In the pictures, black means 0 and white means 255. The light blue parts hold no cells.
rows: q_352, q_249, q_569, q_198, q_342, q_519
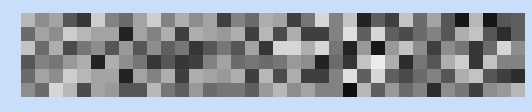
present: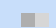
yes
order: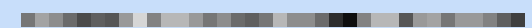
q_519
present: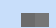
yes

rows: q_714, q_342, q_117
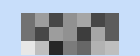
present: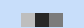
yes
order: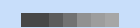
q_714
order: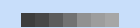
q_342
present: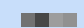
yes
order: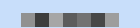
q_342
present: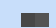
no

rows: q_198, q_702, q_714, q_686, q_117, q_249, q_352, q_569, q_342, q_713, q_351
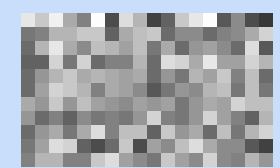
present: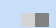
yes
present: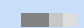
yes
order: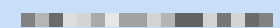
q_686

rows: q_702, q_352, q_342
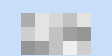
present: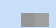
yes
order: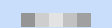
q_352
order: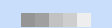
q_342
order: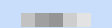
q_352
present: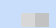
yes

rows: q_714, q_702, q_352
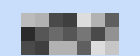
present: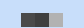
yes
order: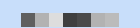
q_714
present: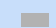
yes

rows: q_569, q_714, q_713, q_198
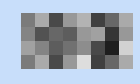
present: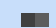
no
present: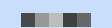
no

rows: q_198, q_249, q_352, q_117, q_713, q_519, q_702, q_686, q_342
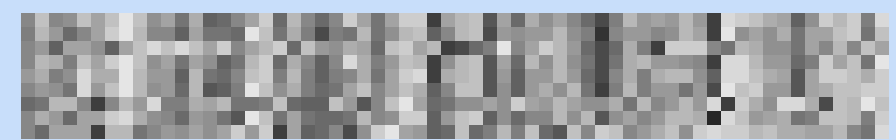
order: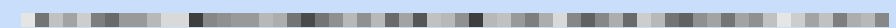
q_117
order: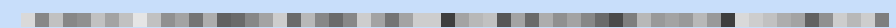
q_198
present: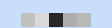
no
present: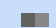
yes
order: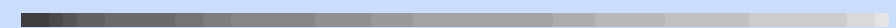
q_198

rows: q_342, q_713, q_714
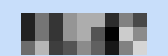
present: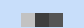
no
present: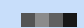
yes
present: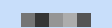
yes
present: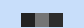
no
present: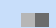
no
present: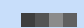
yes

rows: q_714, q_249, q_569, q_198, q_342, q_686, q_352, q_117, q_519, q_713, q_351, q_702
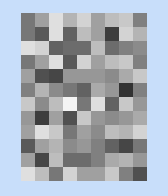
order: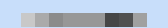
q_342
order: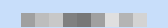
q_714
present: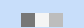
no
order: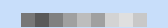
q_198

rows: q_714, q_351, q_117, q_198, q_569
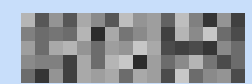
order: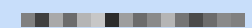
q_198
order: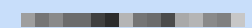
q_351
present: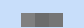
yes
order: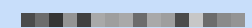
q_569
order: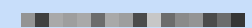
q_569

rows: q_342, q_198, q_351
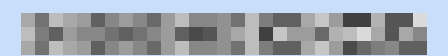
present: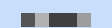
no
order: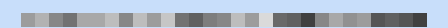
q_342
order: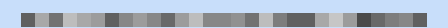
q_351
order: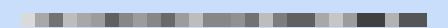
q_342

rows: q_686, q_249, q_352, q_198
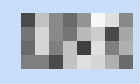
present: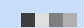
yes
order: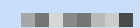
q_249
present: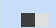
yes
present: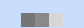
no
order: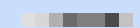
q_198
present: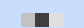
yes
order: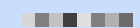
q_352

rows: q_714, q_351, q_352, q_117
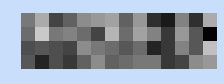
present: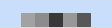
no
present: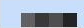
no
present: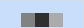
yes
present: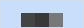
no

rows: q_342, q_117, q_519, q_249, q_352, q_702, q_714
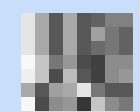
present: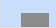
yes
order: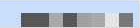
q_702
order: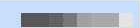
q_117
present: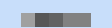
no
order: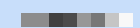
q_249
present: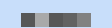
yes

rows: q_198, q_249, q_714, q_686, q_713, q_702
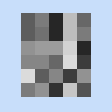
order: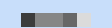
q_686
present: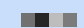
yes
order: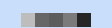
q_198
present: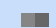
yes
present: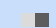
yes
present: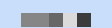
yes
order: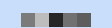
q_249

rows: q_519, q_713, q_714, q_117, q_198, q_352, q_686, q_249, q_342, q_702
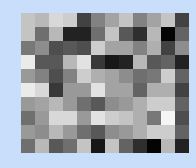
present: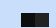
no
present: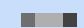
no
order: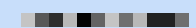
q_713
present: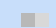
yes

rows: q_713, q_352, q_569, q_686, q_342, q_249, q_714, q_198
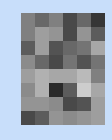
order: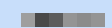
q_198
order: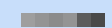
q_198

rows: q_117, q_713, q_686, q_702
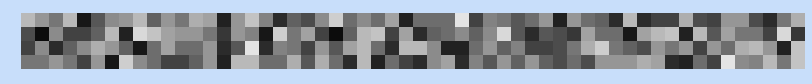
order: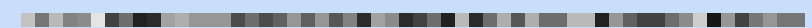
q_702
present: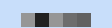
yes
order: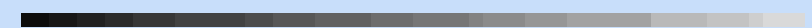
q_713
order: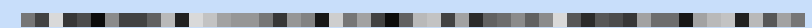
q_713
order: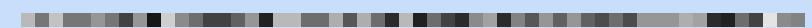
q_702

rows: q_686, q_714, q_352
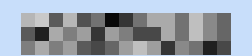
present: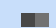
no
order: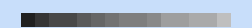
q_714
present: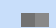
no

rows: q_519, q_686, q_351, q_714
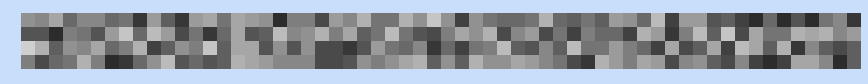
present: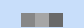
yes
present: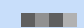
yes

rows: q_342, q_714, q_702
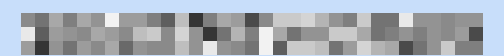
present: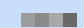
yes
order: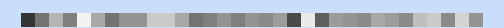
q_714
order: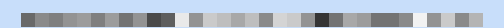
q_702
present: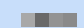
yes
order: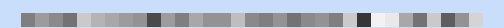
q_342
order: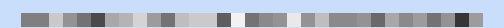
q_702
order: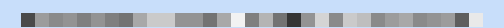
q_714

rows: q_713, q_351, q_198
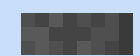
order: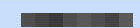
q_198
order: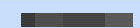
q_351
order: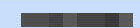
q_351

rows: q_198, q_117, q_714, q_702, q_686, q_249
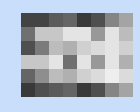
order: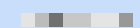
q_117
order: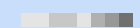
q_702

